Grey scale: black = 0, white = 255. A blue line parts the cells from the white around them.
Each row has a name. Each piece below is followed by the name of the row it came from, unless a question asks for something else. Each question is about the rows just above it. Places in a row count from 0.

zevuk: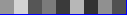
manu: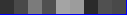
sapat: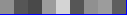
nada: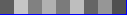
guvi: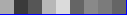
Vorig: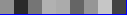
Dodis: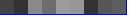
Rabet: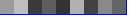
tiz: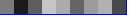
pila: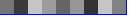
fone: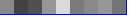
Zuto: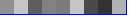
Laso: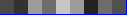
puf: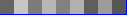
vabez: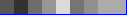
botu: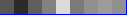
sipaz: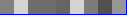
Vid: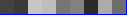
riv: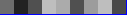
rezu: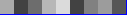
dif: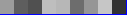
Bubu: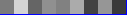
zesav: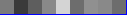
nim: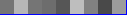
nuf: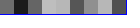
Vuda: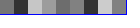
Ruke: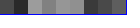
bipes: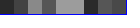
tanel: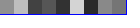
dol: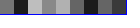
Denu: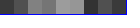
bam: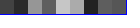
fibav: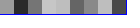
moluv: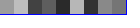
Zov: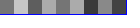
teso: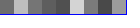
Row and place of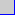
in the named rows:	Vuda, 7
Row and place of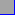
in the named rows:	manu, 4

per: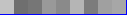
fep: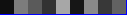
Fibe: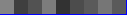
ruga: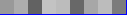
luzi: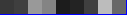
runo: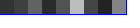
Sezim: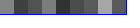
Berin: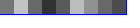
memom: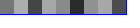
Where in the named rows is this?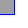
per, 7
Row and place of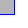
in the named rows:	per, 5
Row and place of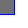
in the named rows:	per, 1

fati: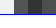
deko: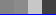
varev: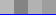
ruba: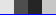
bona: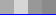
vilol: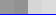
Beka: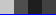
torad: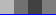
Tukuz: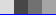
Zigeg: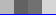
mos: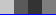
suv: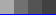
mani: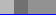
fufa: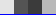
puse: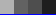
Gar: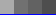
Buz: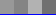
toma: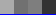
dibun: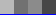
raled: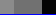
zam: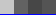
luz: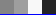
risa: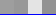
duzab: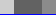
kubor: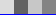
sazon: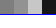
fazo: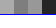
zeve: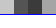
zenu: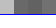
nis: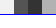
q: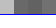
zenu
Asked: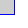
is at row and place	duzab, 0
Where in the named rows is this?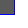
mos, 1
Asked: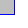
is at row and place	zenu, 0
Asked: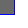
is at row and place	zenu, 1

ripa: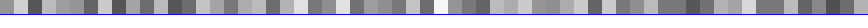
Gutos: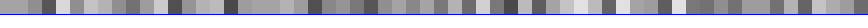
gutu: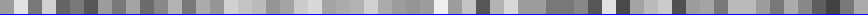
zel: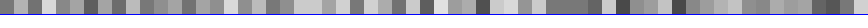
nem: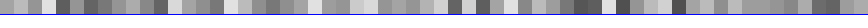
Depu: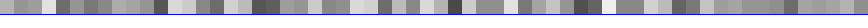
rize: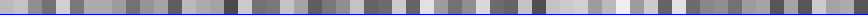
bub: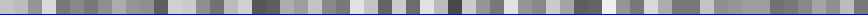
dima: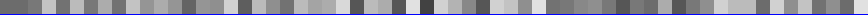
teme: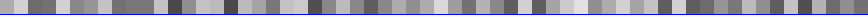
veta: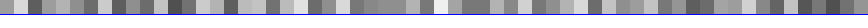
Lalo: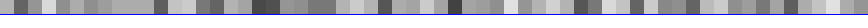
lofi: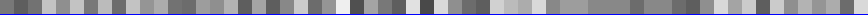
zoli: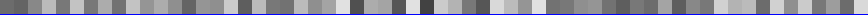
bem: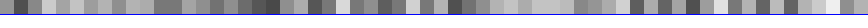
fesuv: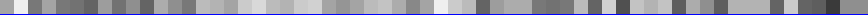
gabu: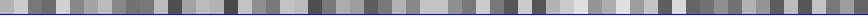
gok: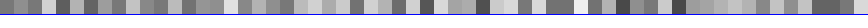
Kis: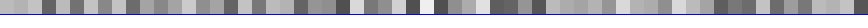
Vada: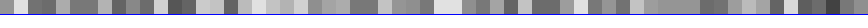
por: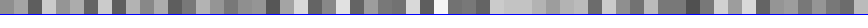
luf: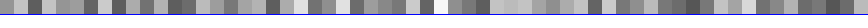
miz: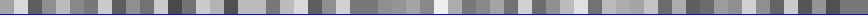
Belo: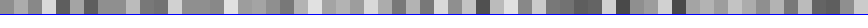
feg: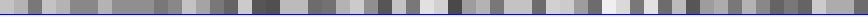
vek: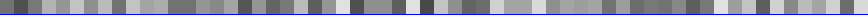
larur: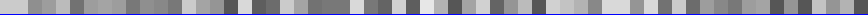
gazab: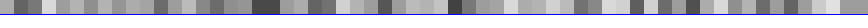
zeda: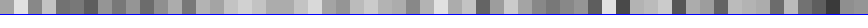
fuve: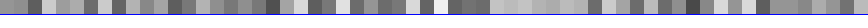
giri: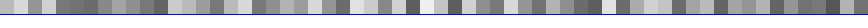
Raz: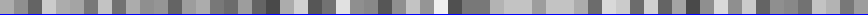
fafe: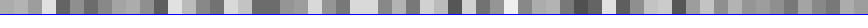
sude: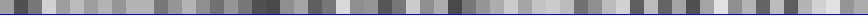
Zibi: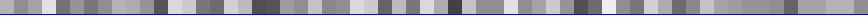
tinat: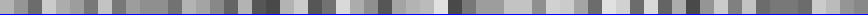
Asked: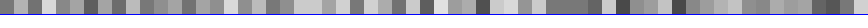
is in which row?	zel
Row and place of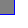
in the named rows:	tinat, 52
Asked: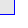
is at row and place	larur, 30

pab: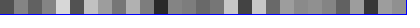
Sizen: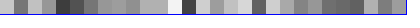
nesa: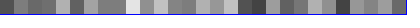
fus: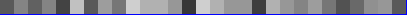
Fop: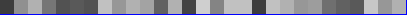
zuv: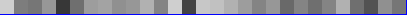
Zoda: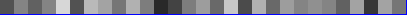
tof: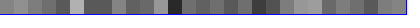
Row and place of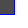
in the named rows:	Zoda, 17
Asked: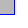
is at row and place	Zoda, 6
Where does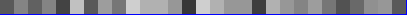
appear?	fus
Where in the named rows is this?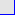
nesa, 9
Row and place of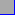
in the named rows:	Sizen, 20
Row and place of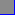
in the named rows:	pab, 21

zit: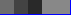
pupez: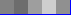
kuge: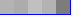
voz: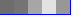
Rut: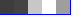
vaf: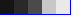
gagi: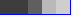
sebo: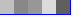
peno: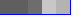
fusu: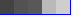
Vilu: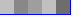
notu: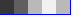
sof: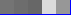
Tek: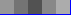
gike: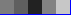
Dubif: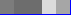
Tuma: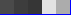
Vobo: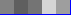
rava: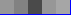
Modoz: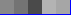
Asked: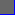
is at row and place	sof, 2
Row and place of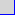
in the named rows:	Vobo, 3
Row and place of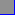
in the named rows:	pupez, 4
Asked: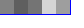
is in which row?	Vobo
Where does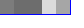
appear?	Dubif
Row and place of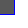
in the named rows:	fusu, 2

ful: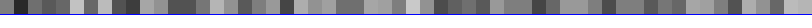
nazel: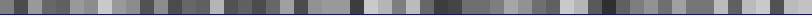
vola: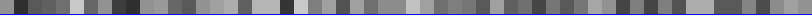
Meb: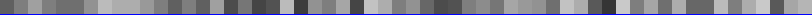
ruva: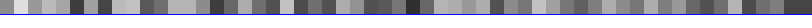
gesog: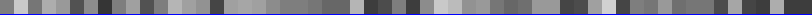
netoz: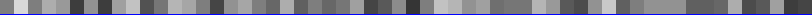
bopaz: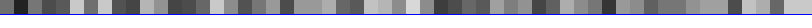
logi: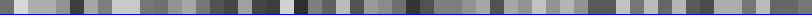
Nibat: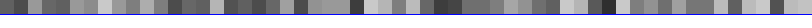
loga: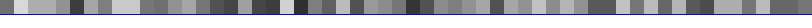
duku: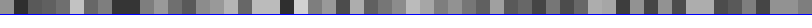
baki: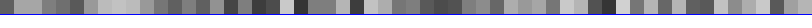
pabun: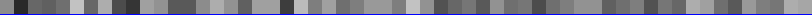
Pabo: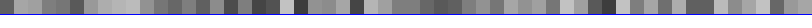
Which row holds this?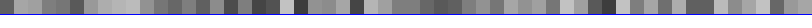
Pabo
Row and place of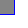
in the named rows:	vola, 53

